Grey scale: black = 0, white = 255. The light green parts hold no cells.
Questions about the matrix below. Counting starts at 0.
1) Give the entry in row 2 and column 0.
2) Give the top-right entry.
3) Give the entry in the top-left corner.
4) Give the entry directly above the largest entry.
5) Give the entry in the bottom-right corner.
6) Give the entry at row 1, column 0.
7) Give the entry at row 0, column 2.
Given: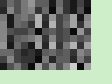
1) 120
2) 25
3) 52
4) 39
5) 162
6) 39
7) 81

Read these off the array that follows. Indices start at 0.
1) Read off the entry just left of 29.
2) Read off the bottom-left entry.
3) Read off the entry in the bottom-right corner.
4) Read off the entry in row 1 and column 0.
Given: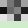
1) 130
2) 229
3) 216
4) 16

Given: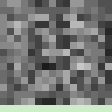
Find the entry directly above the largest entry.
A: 151
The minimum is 27
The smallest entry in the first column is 81
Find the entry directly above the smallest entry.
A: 81
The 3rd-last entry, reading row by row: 107
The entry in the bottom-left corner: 95
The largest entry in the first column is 151
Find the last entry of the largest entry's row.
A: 167
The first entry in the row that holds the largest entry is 121
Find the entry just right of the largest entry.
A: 183
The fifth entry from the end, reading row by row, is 183
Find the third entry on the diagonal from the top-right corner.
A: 107
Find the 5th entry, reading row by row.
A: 95
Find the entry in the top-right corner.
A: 81
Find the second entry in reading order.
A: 151
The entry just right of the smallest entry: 39
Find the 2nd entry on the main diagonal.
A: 107
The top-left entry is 121
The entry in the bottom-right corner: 136
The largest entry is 199
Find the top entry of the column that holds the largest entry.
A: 151
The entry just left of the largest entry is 151
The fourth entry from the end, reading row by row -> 167
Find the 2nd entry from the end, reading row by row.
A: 67
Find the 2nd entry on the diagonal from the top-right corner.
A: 95

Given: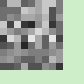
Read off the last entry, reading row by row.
55
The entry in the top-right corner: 126
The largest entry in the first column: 200
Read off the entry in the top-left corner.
97
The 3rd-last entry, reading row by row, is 142
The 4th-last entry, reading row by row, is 82
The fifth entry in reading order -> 111
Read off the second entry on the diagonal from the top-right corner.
82
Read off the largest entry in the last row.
168
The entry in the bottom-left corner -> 82
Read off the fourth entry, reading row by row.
97
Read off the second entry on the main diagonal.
111
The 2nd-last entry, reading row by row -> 126
